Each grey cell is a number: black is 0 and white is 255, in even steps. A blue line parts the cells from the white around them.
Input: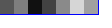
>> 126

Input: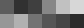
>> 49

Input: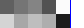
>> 117

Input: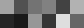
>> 81

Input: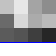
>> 231

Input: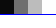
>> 111
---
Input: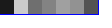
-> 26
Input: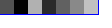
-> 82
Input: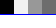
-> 1
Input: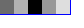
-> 107
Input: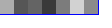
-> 173
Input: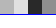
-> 183
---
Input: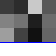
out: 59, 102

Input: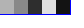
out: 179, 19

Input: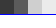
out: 57, 235

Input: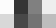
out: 252, 189

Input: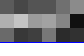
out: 91, 49

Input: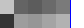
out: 196, 178

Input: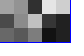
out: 163, 33

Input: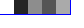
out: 255, 170
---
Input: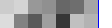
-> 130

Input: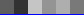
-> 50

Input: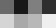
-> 169

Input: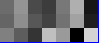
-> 93

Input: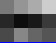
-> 135

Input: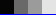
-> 105

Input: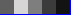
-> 214
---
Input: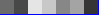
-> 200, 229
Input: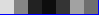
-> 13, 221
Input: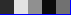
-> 144, 227
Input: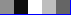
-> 255, 255
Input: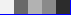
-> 178, 242
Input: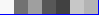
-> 87, 248
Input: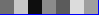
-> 139, 220
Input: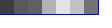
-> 179, 228
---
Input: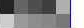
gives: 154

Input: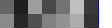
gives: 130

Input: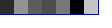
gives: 77

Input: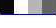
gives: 9

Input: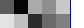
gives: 192

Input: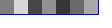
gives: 146

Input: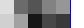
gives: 162
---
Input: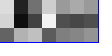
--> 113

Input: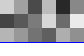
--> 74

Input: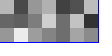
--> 151

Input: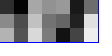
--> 167

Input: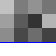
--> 146

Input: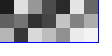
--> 152

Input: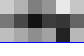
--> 127

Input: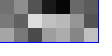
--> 83
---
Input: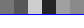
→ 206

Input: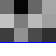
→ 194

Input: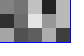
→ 228

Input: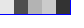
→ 231

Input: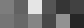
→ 229

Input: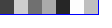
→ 253

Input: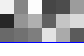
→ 253
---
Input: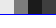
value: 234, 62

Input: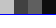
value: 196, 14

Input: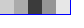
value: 206, 231

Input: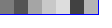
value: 123, 180

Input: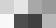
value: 211, 183

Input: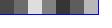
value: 72, 184

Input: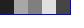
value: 32, 69
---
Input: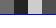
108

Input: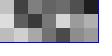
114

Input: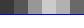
151

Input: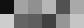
94

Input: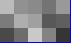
109

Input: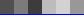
60

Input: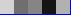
111

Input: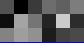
145
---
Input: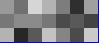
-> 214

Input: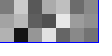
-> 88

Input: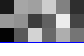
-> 160

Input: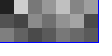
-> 120

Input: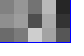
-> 115

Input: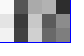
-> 170

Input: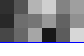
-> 180

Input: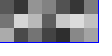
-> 148
